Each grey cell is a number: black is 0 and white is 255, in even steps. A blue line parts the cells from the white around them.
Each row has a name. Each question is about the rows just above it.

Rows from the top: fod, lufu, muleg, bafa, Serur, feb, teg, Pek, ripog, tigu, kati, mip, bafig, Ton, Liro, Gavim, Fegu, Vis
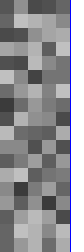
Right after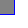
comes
192
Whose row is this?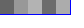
Vis
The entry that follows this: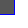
144

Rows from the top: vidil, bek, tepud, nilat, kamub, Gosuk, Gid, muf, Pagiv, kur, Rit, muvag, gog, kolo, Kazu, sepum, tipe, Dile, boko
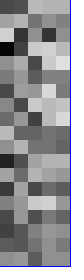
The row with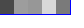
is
Gid
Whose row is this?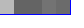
kur
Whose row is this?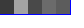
kolo
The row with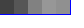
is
tipe
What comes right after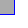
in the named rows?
73
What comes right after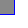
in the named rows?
73

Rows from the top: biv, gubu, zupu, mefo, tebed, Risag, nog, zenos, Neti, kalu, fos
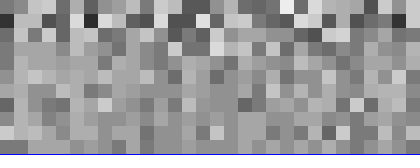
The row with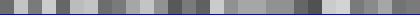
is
zupu
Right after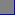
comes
145
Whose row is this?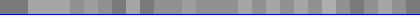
fos
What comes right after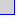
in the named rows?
122
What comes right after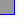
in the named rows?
145

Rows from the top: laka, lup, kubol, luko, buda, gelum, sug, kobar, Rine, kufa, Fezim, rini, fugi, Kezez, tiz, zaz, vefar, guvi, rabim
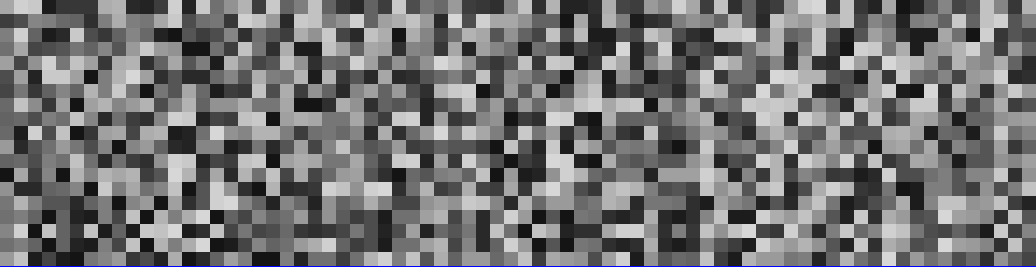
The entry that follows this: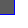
61
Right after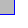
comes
28
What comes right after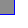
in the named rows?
55

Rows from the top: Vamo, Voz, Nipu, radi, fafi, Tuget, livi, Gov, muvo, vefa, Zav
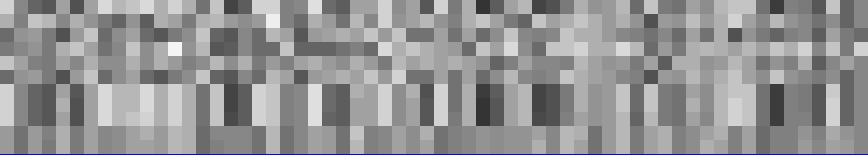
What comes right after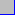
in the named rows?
154
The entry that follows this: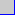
100
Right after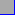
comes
147

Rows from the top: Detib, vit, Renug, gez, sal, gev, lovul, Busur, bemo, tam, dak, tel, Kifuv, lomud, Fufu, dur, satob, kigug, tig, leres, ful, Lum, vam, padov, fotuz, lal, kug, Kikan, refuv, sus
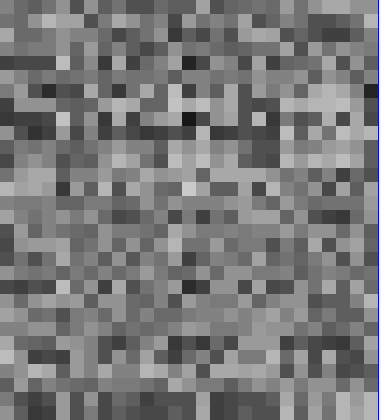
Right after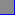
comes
56
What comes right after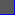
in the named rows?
130
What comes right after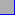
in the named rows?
72

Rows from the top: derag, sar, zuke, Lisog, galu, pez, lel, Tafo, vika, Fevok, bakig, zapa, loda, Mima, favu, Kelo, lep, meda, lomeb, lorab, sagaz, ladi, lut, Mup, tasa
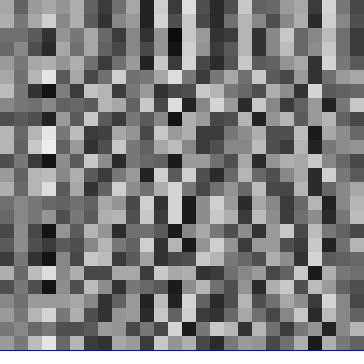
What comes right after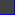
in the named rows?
167
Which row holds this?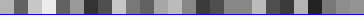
bakig
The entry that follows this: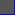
199
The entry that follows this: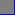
59
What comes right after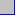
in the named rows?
180
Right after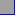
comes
51

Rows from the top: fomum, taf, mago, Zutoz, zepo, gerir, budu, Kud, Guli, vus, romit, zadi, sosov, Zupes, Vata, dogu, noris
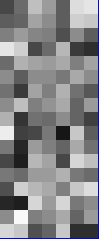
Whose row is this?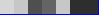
noris
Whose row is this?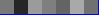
romit
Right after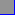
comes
169
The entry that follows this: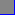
127

